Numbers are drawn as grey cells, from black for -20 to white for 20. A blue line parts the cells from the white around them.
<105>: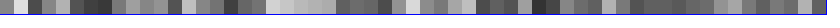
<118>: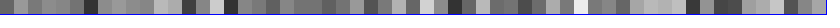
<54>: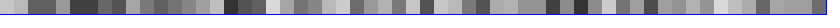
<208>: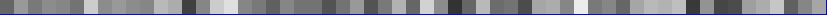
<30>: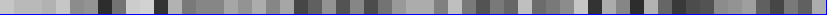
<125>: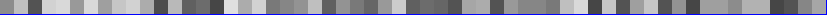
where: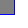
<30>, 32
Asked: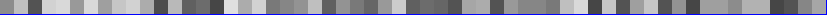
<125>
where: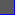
<105>, 49

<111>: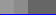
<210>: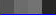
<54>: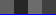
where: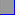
<111>, 1
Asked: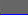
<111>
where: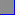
<111>, 2
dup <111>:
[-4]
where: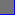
<210>, 3
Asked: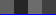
<54>

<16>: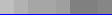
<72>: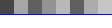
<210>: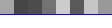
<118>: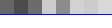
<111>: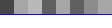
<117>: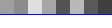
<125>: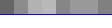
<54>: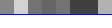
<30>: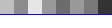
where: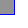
<72>, 4
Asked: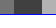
<54>
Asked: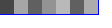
<72>
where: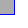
<72>, 7
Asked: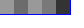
<30>

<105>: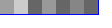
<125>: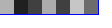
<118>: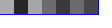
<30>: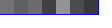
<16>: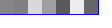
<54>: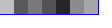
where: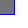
<30>, 1
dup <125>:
[-10]
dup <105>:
[-4]

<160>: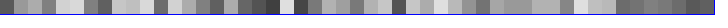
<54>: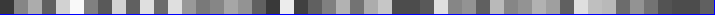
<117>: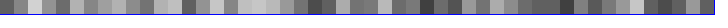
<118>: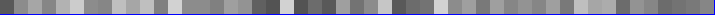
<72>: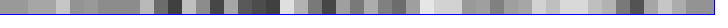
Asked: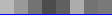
<117>
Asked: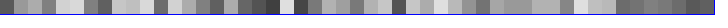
<160>
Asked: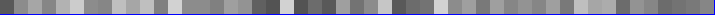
<118>
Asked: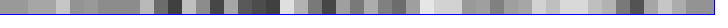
<72>
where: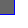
<160>, 18
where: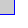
<118>, 6
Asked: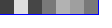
<160>

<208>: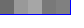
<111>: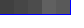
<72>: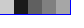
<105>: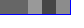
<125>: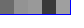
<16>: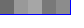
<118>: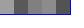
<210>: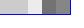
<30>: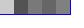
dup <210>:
[12]
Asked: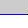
<210>

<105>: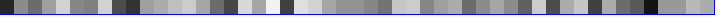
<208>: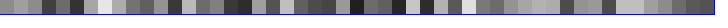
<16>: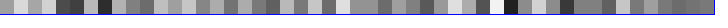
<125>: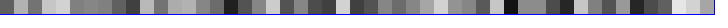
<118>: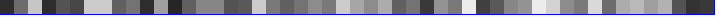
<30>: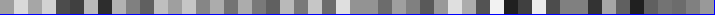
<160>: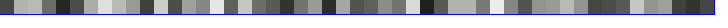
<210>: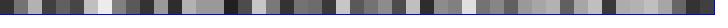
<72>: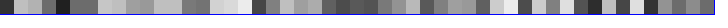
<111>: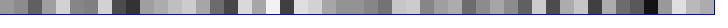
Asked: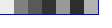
<210>
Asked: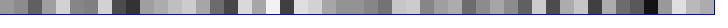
<111>
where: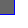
<210>, 49

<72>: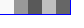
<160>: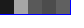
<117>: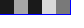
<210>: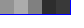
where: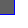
<160>, 5
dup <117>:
[-16]
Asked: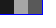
<160>

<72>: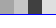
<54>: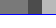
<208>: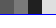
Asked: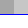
<72>
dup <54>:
[-1]
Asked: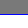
<54>

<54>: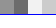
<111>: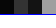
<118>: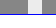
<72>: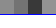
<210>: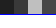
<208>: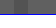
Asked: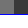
<72>
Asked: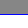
<118>
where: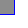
<72>, 1
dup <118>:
[1]
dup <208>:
[-5]
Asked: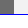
<54>

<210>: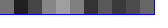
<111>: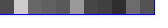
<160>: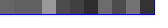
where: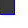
<210>, 9
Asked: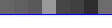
<111>
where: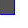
<111>, 11

